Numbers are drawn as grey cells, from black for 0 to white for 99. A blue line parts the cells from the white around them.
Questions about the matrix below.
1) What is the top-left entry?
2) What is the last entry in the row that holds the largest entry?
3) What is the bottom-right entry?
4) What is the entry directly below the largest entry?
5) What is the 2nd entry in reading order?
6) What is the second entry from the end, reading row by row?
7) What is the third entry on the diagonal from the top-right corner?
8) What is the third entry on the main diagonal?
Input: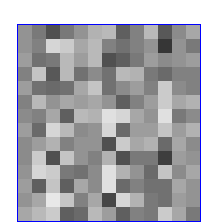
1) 57
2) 57
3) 47
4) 79
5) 47
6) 65
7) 54
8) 47

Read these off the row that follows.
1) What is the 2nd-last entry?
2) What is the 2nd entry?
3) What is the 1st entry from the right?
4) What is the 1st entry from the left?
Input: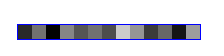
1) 8
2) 44
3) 61
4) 16

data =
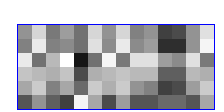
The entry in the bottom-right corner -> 65
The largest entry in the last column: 95
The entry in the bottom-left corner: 33
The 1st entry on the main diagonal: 57
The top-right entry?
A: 87
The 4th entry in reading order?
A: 61
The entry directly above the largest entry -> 54
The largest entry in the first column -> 91
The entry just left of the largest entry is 72
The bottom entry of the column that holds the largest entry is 25
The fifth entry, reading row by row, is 44
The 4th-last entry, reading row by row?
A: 41
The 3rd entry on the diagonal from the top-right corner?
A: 54
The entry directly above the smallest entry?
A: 44
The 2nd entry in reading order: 83
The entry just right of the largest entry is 8
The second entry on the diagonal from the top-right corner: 57
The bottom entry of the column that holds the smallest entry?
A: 95
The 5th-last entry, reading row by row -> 33
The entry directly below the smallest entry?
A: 29

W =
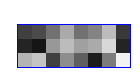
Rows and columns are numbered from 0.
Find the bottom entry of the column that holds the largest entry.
94
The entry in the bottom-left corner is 70
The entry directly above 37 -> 62
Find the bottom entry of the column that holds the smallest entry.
76
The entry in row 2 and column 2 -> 25
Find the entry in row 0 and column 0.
25
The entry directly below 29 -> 8

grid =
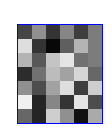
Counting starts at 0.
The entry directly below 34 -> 44
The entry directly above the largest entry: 56
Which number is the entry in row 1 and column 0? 86
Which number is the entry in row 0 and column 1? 56
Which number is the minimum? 3
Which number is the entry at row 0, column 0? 27
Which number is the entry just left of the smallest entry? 20
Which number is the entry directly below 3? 76
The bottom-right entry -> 66
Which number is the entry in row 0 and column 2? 20
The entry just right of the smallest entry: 37
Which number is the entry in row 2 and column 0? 70
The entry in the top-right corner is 48

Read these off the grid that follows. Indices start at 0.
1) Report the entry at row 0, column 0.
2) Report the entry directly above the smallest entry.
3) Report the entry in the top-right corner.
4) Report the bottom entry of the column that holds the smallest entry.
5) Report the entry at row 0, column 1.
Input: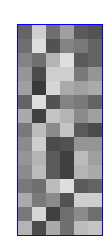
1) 39
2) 29
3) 32
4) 29
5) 80
